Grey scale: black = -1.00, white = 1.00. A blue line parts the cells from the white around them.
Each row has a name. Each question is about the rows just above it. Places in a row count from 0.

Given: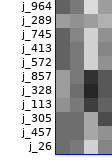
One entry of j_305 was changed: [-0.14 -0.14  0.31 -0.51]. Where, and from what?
3, [-0.41]
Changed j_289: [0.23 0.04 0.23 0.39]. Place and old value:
1, [0.14]
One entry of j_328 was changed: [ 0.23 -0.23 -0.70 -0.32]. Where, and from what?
1, [-0.14]
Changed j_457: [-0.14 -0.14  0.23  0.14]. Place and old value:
2, [0.31]
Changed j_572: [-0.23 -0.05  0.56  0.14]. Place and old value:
2, [0.64]

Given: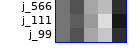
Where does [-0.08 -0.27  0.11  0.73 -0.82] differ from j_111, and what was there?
2, [0.21]
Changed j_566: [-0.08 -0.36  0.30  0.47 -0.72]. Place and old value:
4, [-0.64]
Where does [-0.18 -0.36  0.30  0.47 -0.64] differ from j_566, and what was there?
0, [-0.08]
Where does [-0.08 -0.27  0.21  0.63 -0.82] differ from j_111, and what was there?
3, [0.73]
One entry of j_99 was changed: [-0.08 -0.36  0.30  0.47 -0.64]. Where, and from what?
3, [0.55]
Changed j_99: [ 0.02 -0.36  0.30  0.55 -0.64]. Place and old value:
0, [-0.08]

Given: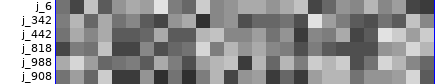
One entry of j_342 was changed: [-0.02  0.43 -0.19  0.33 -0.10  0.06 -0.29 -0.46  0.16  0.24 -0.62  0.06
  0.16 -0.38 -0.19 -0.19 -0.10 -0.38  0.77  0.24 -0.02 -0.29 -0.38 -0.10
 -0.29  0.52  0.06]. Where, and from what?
9, [0.33]
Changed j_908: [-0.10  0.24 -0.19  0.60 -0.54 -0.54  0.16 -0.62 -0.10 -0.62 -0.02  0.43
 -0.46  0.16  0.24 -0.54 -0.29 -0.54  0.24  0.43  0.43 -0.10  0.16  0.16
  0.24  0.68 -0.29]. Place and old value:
16, [-0.19]
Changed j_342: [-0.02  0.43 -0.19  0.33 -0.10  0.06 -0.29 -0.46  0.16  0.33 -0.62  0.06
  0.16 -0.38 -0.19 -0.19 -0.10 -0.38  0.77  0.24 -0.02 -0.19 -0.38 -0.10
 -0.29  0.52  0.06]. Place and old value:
21, [-0.29]
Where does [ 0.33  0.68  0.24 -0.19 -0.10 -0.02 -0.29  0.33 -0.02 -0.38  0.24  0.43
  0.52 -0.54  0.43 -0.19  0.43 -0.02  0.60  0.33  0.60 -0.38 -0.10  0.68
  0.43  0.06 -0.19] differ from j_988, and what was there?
19, [0.43]
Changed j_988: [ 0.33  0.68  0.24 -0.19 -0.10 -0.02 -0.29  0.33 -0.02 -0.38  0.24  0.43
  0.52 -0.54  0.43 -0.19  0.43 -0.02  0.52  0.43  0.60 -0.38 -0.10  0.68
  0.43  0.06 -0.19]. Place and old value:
18, [0.60]

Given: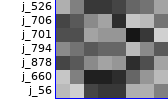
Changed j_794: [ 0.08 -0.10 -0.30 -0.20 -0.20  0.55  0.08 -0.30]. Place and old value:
5, [0.46]
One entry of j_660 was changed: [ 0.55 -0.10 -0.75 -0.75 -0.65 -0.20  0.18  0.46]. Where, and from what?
1, [0.00]

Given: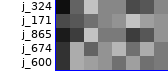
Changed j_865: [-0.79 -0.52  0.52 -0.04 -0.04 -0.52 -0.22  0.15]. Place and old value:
6, [-0.32]
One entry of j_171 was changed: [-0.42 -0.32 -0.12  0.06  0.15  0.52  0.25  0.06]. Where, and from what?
7, [0.15]
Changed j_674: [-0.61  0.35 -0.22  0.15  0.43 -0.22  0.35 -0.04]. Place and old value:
5, [-0.12]
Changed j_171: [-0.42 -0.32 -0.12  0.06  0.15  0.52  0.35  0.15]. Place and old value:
6, [0.25]
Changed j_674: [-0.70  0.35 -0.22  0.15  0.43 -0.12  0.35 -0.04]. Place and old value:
0, [-0.61]

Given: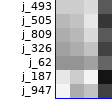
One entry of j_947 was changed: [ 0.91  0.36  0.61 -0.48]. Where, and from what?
2, [0.52]
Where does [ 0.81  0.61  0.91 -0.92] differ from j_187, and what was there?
3, [-0.84]
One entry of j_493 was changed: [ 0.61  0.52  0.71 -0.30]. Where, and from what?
1, [0.61]
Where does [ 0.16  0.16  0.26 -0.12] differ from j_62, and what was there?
3, [-0.21]

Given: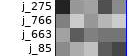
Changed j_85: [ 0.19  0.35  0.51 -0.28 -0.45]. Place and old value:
0, [0.09]
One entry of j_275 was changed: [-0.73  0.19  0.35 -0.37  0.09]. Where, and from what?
2, [0.27]
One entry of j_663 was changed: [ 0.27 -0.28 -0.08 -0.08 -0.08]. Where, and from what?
2, [0.00]
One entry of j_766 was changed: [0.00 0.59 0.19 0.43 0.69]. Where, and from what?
4, [0.59]
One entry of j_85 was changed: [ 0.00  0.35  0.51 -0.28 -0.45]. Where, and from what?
0, [0.09]
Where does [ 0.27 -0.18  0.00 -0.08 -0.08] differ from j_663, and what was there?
1, [-0.28]
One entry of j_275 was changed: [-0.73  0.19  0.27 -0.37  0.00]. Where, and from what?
4, [0.09]

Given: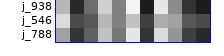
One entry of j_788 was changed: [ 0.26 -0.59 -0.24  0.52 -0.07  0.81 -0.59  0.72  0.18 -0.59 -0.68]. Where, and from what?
9, [-0.50]
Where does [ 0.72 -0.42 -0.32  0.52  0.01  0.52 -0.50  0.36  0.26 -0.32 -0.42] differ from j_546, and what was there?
3, [0.44]
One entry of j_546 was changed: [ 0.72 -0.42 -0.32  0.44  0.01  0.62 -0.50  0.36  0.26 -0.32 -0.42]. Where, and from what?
5, [0.52]
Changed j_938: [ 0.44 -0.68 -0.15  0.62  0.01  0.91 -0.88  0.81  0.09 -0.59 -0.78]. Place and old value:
6, [-0.78]
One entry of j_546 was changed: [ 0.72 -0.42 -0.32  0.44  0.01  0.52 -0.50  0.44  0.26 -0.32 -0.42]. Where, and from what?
7, [0.36]

